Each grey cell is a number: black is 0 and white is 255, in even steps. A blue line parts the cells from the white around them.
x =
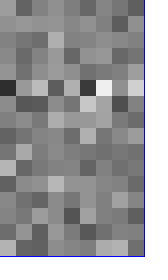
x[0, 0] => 157
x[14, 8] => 128
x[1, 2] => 146
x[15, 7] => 178
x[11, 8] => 106
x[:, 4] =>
[126, 135, 130, 103, 143, 176, 117, 152, 109, 126, 132, 147, 119, 84, 123, 133]
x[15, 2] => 97
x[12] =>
[136, 113, 101, 139, 119, 147, 128, 161, 133]
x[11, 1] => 139
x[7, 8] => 108
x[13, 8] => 95
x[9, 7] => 119
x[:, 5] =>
[103, 145, 132, 146, 113, 58, 199, 152, 176, 119, 100, 147, 147, 161, 88, 126]
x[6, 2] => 90
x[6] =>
[140, 87, 90, 140, 117, 199, 164, 79, 130]
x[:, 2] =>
[130, 146, 110, 131, 142, 187, 90, 121, 132, 125, 121, 145, 101, 156, 95, 97]
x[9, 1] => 169
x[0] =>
[157, 99, 130, 144, 126, 103, 133, 118, 95]
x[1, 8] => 144
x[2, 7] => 136
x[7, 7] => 122
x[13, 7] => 123
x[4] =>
[148, 113, 142, 155, 143, 113, 122, 128, 158]
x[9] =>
[117, 169, 125, 138, 126, 119, 112, 119, 113]
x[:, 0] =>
[157, 145, 130, 137, 148, 46, 140, 128, 99, 117, 181, 97, 136, 132, 109, 179]
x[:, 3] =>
[144, 148, 175, 153, 155, 93, 140, 173, 136, 138, 130, 183, 139, 139, 152, 141]
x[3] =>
[137, 106, 131, 153, 103, 146, 151, 104, 116]

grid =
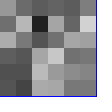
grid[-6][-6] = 152
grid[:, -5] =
[107, 183, 121, 86, 80, 68]
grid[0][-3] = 99
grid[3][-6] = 94
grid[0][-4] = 92
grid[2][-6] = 172
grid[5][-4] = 170
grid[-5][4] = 101
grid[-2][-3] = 154
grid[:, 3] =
[99, 165, 113, 199, 154, 167]
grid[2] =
[172, 121, 84, 113, 166, 160]

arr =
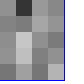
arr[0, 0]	145
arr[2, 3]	123
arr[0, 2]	153
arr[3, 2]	128
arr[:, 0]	[145, 131, 142, 146, 118]
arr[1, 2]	166
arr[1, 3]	148

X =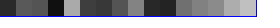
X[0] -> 42
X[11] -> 112
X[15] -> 192
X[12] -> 129
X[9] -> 40
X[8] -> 131

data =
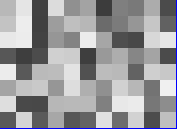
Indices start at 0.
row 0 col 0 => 184
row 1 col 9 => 198
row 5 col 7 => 209
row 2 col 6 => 166
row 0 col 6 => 60
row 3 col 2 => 76
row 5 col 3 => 150
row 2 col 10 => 230
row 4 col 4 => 227
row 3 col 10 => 75
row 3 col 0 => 87
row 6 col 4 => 185
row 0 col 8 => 121
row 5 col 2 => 201
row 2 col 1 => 236
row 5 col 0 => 164
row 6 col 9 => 119
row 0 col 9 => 172
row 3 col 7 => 173
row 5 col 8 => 183
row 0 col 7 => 127
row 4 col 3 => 188
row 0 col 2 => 65
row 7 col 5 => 99
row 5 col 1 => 196
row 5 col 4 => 221

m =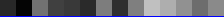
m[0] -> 40
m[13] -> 138
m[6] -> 125
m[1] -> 4
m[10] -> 174
